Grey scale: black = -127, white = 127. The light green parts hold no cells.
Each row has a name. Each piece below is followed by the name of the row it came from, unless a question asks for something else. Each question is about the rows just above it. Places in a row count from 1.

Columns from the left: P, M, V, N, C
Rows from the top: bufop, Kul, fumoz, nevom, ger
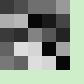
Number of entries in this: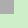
1
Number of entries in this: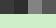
4
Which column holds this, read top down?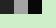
C
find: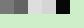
ger

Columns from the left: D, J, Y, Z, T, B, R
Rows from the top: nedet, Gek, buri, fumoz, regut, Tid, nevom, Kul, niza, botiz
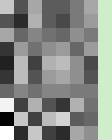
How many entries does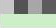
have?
4
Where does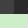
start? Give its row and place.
botiz, 4

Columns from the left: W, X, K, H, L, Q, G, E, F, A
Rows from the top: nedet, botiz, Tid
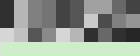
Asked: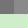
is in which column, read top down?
H
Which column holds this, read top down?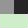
A

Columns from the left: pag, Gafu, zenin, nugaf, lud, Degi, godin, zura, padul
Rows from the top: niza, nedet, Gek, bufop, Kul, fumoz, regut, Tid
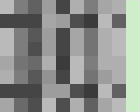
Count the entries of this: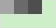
3
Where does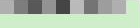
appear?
fumoz
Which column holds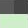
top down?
zenin
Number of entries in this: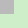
1
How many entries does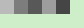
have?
5

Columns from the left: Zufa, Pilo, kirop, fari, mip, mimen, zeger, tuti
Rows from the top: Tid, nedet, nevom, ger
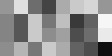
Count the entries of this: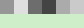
6
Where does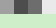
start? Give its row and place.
nevom, 5
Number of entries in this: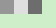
3
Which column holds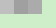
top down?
mip
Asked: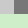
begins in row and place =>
nedet, 3

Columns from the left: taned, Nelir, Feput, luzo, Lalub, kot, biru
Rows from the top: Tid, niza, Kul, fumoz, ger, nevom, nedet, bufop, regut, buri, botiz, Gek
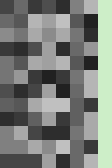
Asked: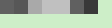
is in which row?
bufop
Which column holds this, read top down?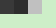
Lalub
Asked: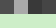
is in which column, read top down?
Feput

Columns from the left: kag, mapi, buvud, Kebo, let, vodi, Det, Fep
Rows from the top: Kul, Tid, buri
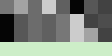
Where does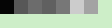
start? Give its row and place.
buri, 1
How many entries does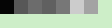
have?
7

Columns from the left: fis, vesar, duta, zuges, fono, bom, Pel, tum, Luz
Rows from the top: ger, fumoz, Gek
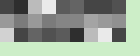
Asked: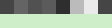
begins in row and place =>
Gek, 2
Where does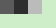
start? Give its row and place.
Gek, 5
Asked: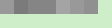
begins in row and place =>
fumoz, 3

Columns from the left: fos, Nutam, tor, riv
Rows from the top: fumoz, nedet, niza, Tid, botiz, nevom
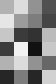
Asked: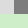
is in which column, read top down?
Nutam
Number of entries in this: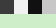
4
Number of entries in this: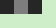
3
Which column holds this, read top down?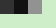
tor
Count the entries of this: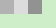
3
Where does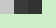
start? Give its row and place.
niza, 1

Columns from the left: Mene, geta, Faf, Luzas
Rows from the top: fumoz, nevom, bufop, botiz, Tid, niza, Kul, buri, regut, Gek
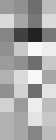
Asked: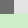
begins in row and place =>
Kul, 3
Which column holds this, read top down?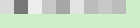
Luzas
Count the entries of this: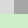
2
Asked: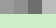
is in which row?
fumoz

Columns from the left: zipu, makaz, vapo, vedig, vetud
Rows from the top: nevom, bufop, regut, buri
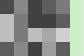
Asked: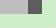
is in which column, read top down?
zipu
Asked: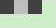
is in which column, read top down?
vapo
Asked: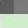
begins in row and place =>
nevom, 4
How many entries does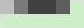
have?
5

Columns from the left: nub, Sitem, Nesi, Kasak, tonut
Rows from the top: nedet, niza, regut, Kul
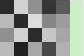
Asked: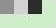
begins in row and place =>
regut, 1
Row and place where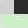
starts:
regut, 2

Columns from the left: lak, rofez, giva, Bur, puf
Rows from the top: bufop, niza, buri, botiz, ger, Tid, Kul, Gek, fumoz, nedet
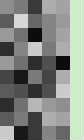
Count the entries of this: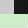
2
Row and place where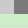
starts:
botiz, 3
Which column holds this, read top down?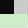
giva
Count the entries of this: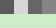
4
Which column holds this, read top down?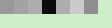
puf

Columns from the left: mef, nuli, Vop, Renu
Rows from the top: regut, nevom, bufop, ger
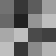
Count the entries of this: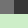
2
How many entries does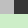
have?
2
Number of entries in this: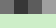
4
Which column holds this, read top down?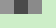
Vop
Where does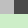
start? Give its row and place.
bufop, 2

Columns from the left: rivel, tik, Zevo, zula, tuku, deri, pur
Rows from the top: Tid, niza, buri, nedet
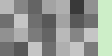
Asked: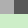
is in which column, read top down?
tik
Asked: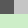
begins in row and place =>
nedet, 2
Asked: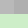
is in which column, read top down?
tuku
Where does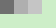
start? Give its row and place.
nedet, 4
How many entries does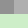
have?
2
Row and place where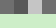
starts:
nedet, 1

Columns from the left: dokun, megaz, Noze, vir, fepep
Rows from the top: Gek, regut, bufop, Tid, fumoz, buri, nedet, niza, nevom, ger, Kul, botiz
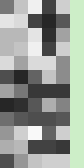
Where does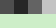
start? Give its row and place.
buri, 1
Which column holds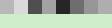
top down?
dokun
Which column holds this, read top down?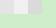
Noze
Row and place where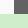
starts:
ger, 3

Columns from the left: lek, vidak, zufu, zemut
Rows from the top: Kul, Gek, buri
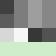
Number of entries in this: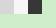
3
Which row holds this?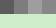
Gek

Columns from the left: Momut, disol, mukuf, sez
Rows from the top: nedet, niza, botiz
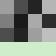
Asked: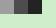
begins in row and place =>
nedet, 1
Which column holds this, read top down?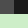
disol

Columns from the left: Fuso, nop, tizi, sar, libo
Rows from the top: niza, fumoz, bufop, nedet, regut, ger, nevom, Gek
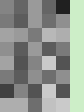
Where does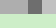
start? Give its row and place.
Gek, 1
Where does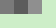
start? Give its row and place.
ger, 1
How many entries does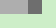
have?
3
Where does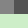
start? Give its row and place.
nevom, 2
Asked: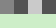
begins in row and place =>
nevom, 2

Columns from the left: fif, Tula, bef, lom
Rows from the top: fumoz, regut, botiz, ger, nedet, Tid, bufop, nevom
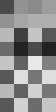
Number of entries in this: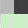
2
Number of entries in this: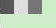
3
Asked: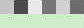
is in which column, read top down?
bef
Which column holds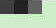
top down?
Tula

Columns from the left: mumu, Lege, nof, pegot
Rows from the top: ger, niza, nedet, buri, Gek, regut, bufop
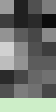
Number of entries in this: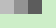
3
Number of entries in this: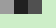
3
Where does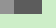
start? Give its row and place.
Gek, 2
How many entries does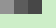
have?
3
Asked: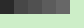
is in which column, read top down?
nof
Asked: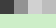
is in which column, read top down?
mumu
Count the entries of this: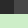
2

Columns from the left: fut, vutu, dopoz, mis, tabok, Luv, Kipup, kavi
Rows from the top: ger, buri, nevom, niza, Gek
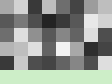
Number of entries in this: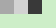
3
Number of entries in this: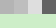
4
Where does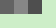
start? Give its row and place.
Gek, 5
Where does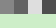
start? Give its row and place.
nevom, 5
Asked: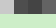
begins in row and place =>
Gek, 2

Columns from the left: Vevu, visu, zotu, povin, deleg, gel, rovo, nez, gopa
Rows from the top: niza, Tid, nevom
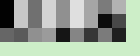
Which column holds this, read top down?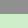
deleg
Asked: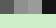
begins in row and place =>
nevom, 2

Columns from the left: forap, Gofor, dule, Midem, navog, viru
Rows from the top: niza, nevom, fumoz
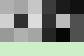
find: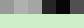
fumoz
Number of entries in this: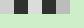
5
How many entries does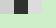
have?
3
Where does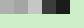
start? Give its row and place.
niza, 1
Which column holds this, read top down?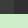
Midem
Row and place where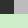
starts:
nevom, 4

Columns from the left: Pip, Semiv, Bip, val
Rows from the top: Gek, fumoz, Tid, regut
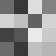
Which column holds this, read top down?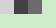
Pip
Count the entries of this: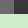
2

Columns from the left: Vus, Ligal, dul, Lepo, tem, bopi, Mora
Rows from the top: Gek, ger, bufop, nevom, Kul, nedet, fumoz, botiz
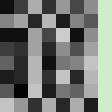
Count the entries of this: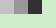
3
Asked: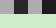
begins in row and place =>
botiz, 4
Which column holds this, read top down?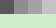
Mora
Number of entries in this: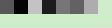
7

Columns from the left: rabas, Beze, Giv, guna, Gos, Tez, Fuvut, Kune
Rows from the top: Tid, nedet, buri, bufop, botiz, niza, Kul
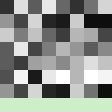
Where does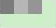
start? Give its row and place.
bufop, 4
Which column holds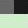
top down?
Gos
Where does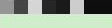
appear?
nedet
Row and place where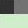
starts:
Tid, 6

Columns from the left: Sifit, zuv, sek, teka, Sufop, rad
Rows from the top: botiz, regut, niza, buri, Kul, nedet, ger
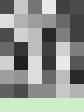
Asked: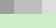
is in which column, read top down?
sek
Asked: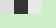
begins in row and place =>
Kul, 3
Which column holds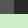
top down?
rad
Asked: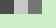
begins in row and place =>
botiz, 1
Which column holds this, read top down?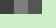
rad
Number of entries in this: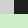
2

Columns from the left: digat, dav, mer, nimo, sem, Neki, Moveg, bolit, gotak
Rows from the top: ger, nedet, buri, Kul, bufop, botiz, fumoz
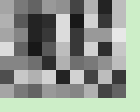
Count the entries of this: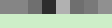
8
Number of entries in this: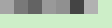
7
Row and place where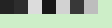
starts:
nedet, 3
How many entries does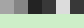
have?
6

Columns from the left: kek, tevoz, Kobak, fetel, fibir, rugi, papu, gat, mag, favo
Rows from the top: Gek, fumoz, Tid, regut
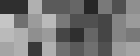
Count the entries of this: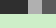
4
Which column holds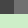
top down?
fibir
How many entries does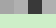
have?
4

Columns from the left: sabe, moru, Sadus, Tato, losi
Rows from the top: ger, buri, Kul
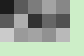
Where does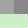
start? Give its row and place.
ger, 4
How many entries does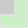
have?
1
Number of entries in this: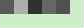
5
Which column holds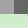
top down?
Tato

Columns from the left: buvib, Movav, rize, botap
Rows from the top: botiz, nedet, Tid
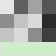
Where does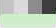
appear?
Tid
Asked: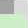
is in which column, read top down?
rize
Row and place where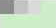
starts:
nedet, 1
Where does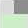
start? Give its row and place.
Tid, 2
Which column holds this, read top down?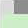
rize

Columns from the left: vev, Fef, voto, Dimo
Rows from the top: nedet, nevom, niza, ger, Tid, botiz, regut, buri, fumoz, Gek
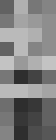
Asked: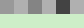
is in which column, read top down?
voto
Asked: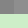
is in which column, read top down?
Dimo
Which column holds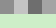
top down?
Dimo
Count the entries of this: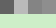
4
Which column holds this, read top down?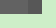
Dimo
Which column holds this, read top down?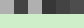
voto

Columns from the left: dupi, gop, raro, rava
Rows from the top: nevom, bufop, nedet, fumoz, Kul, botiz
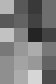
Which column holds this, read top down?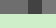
rava
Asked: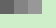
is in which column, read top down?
gop
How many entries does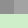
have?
2
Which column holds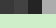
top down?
raro
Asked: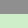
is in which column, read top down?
dupi
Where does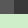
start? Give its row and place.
nevom, 2

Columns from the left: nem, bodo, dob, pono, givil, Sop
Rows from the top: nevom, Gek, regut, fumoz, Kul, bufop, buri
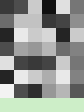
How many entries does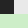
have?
2
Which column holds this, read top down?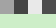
bodo
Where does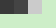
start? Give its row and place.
Kul, 3
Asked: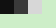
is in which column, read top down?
pono
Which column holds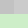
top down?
dob
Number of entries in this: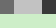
4
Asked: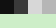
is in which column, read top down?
pono

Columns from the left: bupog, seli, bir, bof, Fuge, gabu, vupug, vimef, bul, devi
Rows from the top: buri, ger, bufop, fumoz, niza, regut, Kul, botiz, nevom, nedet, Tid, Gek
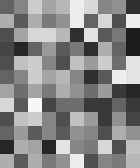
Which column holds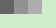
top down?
bul
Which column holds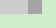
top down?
bir
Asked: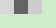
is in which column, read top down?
bir
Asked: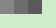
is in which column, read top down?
seli
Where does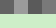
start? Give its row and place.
fumoz, 3
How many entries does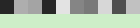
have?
10

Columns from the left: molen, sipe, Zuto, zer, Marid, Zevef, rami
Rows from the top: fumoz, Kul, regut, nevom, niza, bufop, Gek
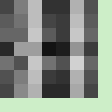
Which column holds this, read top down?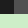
Marid
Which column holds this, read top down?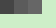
molen
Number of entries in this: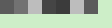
7

